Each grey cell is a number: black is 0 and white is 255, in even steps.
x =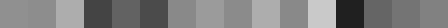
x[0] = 144
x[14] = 116
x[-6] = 137
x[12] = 32

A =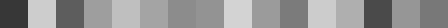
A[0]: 55
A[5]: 164
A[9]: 155
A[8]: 211
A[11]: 204
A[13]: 74

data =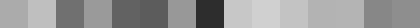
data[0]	171
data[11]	179
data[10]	195
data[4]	98

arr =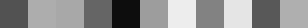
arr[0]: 82
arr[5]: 157
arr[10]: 175

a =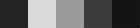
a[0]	36
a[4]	20
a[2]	155

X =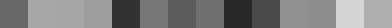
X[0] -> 103
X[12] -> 213
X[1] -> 167
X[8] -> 39
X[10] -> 145

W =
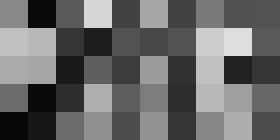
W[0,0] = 137
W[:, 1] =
[10, 184, 166, 10, 23]
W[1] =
[192, 184, 53, 30, 82, 72, 82, 204, 222, 89]
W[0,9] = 82
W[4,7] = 135
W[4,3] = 144
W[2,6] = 49
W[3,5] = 125
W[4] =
[7, 23, 108, 144, 76, 147, 54, 135, 174, 76]
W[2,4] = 61
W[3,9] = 103
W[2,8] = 33
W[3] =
[107, 10, 45, 175, 94, 125, 45, 184, 159, 103]

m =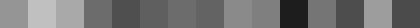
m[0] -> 149
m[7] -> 99
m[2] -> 169
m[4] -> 79
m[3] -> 108

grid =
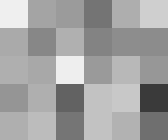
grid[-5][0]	239
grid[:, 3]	[116, 131, 154, 194, 194]
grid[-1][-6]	175
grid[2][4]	184
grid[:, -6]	[239, 170, 175, 149, 175]
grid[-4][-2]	141
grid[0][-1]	207
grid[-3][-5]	168
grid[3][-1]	58

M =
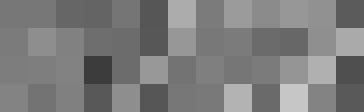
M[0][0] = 119
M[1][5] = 87
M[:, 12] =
[91, 170, 79, 89]
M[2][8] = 118
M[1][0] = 123
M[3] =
[131, 115, 128, 88, 142, 86, 119, 121, 179, 106, 198, 131, 89]
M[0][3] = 100
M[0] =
[119, 119, 102, 100, 117, 86, 172, 123, 155, 139, 151, 145, 91]
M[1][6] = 151
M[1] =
[123, 142, 129, 110, 108, 87, 151, 120, 123, 107, 103, 143, 170]
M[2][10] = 149
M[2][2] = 130

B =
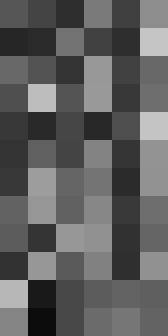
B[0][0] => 86
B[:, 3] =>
[122, 65, 152, 153, 40, 131, 116, 135, 145, 129, 92, 107]
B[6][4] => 43
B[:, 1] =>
[68, 42, 83, 189, 41, 96, 157, 150, 52, 151, 25, 12]
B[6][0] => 56
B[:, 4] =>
[64, 46, 65, 56, 78, 53, 43, 57, 49, 47, 99, 118]
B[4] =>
[56, 41, 70, 40, 78, 196]
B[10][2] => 72
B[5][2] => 68
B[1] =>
[38, 42, 114, 65, 46, 197]
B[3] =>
[79, 189, 84, 153, 56, 110]
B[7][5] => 110
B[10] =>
[183, 25, 72, 92, 99, 95]
